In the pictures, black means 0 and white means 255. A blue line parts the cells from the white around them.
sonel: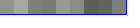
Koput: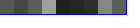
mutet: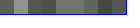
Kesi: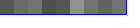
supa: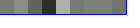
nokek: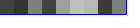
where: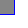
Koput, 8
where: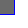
Kesi, 2

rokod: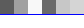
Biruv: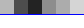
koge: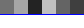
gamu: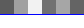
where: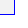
gamu, 3
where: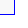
rokod, 3
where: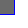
rokod, 4
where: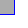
Biruv, 5
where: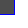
Biruv, 2
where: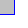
koge, 4

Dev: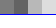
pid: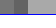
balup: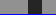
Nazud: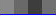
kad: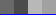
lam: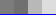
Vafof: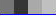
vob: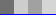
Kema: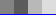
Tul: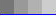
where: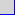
vob, 4
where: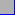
Tul, 3
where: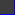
Nazud, 3
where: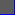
Kema, 2

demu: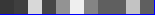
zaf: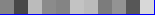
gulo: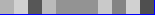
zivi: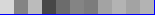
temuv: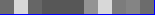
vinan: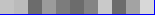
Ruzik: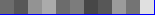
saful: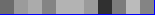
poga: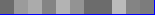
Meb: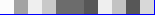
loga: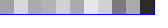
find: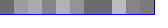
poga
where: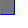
Ruzik, 10
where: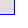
Ruzik, 11
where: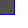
gulo, 11
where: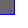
temuv, 3
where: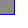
zaf, 4

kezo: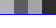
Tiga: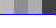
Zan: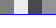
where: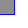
Tiga, 2
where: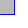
Tiga, 1
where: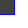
Tiga, 4

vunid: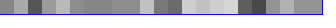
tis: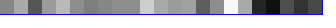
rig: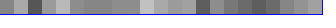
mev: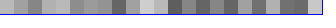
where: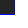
tis, 19
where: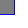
tis, 7
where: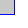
mev, 23

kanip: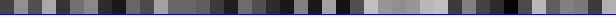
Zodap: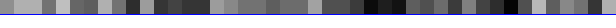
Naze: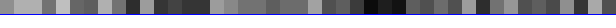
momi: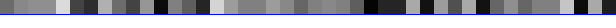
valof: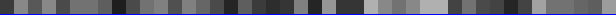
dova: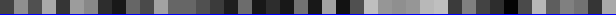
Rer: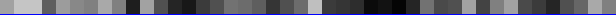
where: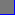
kanip, 42
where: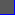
valof, 3

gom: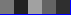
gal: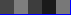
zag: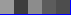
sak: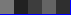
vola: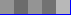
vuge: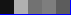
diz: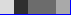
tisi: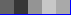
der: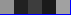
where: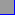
zag, 1
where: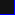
vuge, 1
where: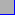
vuge, 2
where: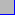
vola, 5
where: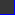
tisi, 2

